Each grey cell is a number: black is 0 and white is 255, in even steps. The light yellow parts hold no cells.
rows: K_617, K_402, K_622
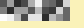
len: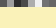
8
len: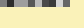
10
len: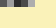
5
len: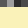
4

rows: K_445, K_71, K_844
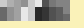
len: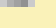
5
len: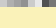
8
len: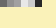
6

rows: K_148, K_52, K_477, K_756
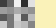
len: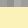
4
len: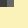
2
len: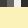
4

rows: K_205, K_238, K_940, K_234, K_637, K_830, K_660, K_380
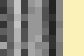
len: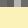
4
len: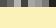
8
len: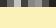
8
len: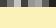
8

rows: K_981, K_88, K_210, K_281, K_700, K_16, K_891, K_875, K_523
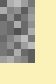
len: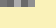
5
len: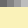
4
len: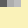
3
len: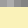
4
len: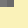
2

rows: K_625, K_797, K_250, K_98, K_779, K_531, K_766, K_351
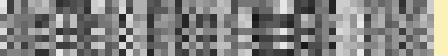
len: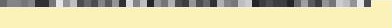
53
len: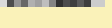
15

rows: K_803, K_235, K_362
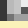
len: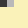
2
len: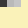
3
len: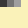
3
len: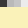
4
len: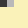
2

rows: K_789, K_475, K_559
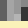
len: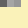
3
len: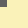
1
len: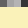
4
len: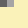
2
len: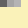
3
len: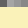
4
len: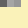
3

